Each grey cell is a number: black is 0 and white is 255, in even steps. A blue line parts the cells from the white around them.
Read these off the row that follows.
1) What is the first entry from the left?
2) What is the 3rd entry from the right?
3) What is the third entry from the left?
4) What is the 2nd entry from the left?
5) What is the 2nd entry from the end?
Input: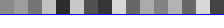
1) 137
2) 103
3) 117
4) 157
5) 215

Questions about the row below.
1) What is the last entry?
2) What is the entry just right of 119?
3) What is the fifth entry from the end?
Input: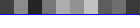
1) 57
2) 173
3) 146

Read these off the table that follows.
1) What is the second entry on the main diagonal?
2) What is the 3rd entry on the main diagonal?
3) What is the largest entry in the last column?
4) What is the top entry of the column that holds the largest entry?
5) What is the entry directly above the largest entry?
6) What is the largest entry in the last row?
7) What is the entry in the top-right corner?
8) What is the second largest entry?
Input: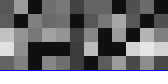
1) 16
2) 120
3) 210
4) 106
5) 180
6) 155
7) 16
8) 224

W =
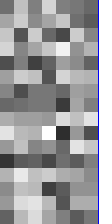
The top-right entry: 104
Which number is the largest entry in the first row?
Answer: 212
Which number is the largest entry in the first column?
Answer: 227
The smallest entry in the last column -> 78
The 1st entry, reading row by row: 111
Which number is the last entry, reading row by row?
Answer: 119
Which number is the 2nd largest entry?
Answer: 241
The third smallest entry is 58
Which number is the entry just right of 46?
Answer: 152
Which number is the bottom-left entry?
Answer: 98
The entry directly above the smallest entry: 219
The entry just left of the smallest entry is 255
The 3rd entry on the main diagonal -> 204
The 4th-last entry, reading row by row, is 165
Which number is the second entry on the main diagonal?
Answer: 204
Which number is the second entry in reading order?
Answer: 192
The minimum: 46
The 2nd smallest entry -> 52
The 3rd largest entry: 233
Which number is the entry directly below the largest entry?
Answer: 146
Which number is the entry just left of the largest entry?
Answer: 179
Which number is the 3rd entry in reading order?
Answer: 127
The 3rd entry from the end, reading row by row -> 127
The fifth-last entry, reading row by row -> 219
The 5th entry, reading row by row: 127
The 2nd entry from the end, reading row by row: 91
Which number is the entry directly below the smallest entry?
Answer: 104
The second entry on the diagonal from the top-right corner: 111

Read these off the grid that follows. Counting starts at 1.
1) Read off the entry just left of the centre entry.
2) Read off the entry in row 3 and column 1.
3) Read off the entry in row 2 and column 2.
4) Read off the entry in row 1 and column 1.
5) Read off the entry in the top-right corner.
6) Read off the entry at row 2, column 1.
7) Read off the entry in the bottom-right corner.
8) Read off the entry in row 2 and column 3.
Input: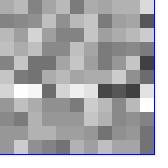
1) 185
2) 185
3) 137
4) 172
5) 218
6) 131
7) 115
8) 144

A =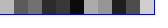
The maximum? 207
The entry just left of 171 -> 11
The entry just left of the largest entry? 77

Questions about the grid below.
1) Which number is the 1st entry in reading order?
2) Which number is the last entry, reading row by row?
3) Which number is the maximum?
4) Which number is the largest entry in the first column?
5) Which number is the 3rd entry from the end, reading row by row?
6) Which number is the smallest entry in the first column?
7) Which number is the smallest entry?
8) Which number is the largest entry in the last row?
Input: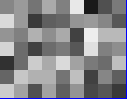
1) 134
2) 57
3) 238
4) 218
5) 72
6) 49
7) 26
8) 204

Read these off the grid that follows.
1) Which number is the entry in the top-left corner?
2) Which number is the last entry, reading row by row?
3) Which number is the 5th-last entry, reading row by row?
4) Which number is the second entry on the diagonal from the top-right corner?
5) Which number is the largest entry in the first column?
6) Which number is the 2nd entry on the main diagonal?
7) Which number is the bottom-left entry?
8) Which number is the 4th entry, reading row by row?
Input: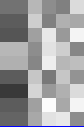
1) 114
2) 141
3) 100
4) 176
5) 183
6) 92
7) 100
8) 141

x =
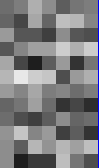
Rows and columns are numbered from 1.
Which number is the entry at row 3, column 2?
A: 86
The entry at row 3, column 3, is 86
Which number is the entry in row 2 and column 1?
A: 101
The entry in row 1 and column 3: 175
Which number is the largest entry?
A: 232
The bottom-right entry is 78
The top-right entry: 125
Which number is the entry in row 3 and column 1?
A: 154
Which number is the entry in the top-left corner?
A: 109
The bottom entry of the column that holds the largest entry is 30
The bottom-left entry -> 141
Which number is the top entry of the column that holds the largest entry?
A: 125

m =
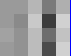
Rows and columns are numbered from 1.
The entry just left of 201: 138
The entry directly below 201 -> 188
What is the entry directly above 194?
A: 209
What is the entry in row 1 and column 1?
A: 154
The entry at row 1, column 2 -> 154
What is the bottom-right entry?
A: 209

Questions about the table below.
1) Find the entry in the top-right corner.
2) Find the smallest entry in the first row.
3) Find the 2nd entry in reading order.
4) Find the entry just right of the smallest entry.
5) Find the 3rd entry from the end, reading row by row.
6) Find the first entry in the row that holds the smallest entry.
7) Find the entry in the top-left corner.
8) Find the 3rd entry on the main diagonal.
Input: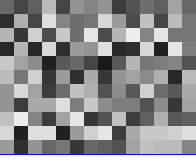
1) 104
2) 61
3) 69
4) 88
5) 187
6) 200
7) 104
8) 207
